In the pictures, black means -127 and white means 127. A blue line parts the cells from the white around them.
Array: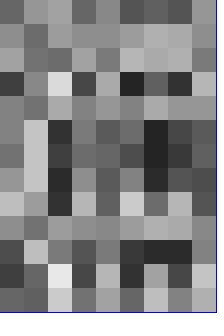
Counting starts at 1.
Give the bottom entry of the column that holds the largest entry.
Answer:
75
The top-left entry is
-25
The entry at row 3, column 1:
34
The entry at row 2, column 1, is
14
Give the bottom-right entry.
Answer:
48
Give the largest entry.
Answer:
104
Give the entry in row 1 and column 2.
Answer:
22
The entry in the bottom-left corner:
-25
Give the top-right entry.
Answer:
22
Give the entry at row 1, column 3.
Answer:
34
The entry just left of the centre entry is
-19
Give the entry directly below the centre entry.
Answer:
-37
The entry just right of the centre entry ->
-50
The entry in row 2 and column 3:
28
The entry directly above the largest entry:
-5
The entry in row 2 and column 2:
-19
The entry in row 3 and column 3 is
-19
